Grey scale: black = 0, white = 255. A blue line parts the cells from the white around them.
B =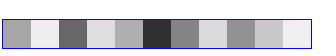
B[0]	166
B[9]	200
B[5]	48
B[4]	175

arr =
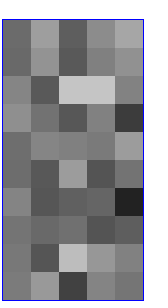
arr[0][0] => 107
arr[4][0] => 110
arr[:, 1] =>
[158, 147, 89, 114, 133, 88, 86, 105, 85, 153]
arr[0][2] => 94
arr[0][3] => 140
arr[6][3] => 101
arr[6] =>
[132, 86, 96, 101, 34]
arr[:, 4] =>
[166, 145, 130, 60, 156, 115, 34, 94, 129, 117]

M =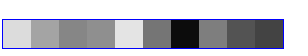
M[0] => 220
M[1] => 164
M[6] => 12
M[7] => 126

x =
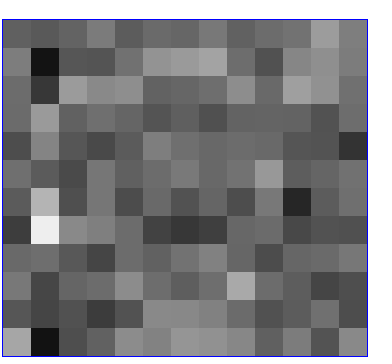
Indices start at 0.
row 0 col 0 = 96
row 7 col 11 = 82
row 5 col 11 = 101
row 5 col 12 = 113
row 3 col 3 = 111
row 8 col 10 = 102
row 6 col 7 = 101
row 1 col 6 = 154
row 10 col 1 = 69
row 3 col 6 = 95
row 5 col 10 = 93
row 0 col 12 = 126
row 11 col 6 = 149
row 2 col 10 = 159
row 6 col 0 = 91
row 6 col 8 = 77
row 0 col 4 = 92
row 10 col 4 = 82
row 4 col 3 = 73
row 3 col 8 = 99
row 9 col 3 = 108
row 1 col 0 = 125
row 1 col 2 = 86
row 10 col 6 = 136
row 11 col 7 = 145
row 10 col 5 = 137
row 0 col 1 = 89
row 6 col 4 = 76
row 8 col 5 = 97
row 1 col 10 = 134
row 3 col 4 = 101
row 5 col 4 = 96
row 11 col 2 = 78
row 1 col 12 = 124
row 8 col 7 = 129
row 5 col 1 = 91
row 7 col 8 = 103
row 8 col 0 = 105

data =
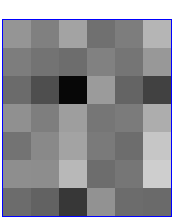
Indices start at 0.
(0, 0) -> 149
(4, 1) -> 137
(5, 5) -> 206
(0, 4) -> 125
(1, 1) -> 115
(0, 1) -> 128
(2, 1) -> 78
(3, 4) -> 123
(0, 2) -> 163
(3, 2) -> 158
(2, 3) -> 155
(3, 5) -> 173
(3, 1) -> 126

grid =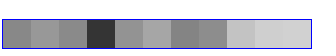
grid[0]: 136
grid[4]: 147
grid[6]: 132
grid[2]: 138

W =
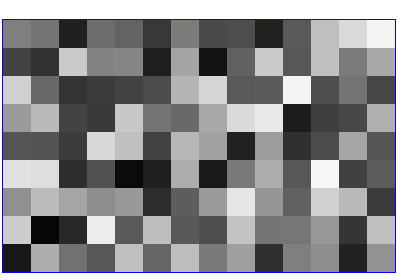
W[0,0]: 127
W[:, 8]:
[78, 97, 89, 218, 33, 120, 230, 195, 159]
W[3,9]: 232
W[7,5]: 190
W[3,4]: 200
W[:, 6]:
[124, 164, 181, 105, 182, 172, 93, 88, 189]
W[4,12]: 165
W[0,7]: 74
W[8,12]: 34
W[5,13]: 92
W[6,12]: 186
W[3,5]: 117
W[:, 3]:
[109, 131, 60, 58, 216, 80, 142, 236, 87]
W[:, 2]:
[32, 202, 52, 67, 60, 46, 165, 40, 113]
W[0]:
[127, 115, 32, 109, 99, 56, 124, 74, 78, 33, 89, 191, 217, 245]
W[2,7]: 214
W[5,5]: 30
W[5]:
[225, 222, 46, 80, 11, 30, 172, 25, 120, 173, 87, 247, 65, 92]
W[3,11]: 62
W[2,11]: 78
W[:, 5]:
[56, 31, 76, 117, 66, 30, 44, 190, 101]
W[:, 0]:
[127, 67, 208, 155, 85, 225, 144, 205, 23]
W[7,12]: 53
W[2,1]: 104
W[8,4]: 191
